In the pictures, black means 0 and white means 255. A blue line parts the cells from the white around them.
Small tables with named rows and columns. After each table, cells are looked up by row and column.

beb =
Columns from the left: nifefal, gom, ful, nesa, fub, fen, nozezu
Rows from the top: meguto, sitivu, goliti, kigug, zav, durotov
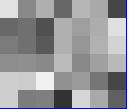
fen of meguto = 169
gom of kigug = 143
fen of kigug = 160
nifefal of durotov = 206
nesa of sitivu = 176
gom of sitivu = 112

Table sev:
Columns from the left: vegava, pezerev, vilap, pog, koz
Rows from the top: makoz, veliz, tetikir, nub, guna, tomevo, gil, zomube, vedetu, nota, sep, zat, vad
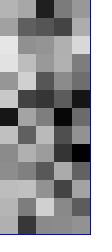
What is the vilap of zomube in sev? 186
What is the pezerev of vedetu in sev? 176
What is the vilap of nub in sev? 153
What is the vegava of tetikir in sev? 230
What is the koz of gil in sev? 107
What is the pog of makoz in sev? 123
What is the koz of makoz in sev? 152
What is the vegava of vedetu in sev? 139
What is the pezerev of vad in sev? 55
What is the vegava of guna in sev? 150
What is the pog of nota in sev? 171
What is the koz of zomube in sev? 146
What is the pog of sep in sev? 68
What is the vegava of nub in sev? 226

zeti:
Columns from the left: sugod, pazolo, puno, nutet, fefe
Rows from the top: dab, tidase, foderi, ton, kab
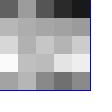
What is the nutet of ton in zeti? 228
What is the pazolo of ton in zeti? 191
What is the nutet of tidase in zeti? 162
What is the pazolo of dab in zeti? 156
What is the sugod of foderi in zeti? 215
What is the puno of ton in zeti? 187
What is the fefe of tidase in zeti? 155
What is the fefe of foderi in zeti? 204
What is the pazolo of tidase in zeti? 173
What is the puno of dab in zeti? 85

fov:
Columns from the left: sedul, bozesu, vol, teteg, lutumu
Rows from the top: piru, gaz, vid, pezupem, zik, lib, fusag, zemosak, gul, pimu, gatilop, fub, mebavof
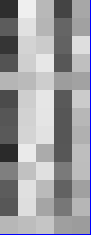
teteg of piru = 68
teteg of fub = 119
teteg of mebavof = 159
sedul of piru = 46
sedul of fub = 87
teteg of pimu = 122
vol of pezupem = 231
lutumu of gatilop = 160

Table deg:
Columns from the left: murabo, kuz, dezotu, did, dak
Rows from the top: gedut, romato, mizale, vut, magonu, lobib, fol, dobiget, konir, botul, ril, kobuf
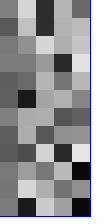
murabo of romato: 89
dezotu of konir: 210
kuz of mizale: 144
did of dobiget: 144
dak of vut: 225
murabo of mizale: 120
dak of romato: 187
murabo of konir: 89
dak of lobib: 134
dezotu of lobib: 164
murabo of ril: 118
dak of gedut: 104
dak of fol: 96

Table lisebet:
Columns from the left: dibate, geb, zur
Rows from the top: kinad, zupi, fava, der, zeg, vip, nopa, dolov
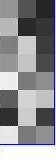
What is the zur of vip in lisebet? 194
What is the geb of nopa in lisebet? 205
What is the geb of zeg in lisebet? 121
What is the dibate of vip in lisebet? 94
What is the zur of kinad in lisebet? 36
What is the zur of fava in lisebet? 60
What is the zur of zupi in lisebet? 52
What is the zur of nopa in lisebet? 60
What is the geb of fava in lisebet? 204
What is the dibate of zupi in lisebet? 184
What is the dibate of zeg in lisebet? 238
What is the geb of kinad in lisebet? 83
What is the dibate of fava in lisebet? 127

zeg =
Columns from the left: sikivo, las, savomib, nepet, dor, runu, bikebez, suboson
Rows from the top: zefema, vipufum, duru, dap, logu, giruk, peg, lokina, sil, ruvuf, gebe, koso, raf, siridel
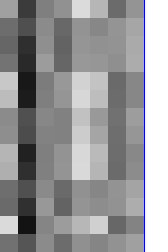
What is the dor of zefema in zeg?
219
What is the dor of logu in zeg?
210
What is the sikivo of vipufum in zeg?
109
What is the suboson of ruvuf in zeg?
140
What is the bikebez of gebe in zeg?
147
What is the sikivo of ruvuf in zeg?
175

